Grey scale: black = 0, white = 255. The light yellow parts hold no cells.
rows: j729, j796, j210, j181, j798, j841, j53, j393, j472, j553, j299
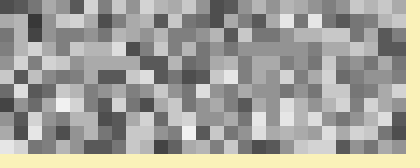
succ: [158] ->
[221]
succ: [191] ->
[137]
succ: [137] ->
[118]
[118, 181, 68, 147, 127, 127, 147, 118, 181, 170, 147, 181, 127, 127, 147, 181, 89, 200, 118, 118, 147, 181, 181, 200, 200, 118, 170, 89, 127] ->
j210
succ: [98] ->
[170]

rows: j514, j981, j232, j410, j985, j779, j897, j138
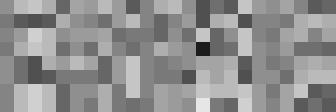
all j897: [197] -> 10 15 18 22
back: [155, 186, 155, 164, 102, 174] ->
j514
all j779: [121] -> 5 6 7 12 13

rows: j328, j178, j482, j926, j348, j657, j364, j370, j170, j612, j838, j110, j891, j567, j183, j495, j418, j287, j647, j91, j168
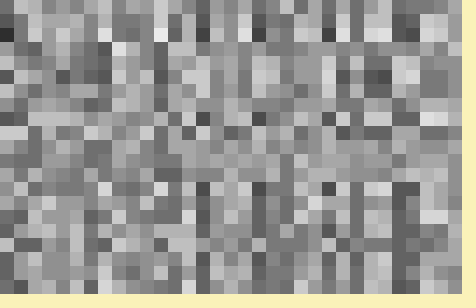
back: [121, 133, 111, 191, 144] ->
j567
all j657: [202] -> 9 14 15 19 29
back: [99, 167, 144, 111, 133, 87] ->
j647
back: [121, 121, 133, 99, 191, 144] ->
j287
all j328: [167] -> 7 10 13 18 23 25 33
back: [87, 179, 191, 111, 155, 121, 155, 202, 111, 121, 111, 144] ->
j168

